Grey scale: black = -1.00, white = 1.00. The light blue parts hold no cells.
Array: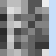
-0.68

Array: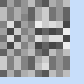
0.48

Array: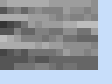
0.35

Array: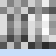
0.73

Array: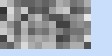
-0.36

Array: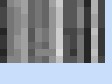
-0.45
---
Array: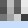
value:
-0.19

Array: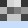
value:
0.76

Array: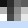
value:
-0.16

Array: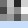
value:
-0.70

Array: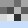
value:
-0.16

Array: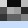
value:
-0.91

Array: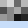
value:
-0.17
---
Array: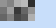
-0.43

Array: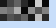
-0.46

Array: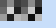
0.44

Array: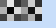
-0.49

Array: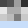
-0.02

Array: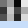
-0.71

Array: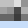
-0.53

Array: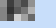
0.62

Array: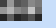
-0.70

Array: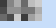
0.60
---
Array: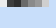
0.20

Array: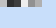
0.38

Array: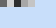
0.31

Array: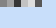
0.28

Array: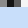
-0.29

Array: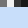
-0.57

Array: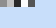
0.11

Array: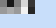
0.33

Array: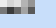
0.66
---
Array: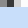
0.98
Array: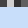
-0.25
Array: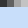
0.53
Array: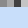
0.54
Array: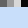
-0.94
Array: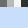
-0.62
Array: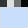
-0.95
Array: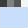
0.92
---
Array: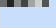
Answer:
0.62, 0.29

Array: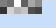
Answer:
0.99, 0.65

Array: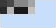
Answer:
0.52, 0.41

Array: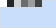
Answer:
0.99, 0.65

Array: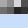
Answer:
0.68, 0.32

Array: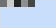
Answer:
0.60, 0.12

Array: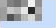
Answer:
0.90, 0.80

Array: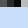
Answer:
0.46, -0.34

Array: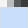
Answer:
0.91, 0.46
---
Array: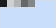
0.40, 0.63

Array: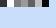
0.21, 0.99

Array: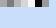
0.68, 0.94

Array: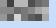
-0.06, 0.67

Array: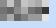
0.33, 0.79

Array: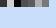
-0.38, 0.64
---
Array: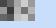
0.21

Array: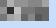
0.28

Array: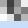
0.87

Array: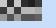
-0.54

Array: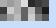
-0.43

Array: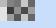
-0.19

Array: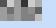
0.36

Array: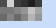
-0.52
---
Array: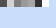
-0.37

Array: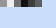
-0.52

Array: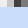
-0.04

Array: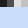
-0.37

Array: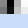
-0.87

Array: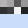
-0.62

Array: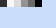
-0.63

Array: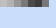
-0.42

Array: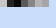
-0.72
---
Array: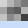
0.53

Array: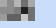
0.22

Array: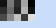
-0.42

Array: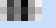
0.65

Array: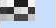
0.45

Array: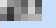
-0.15
